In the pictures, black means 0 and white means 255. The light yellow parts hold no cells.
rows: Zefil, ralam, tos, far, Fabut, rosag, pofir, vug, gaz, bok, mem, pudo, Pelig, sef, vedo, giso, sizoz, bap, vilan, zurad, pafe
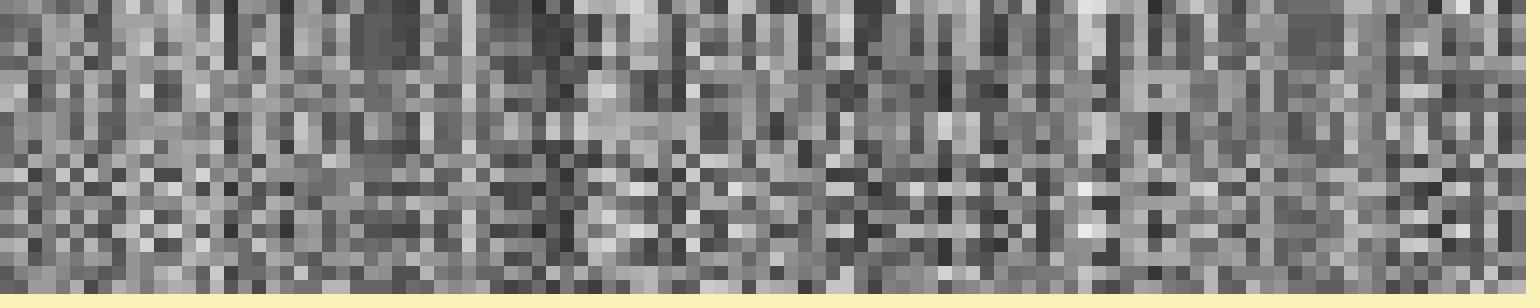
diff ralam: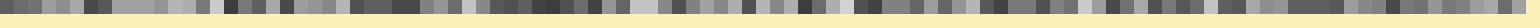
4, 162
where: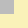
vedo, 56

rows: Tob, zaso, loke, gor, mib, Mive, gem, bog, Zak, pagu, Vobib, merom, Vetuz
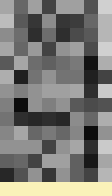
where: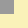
gor, 3
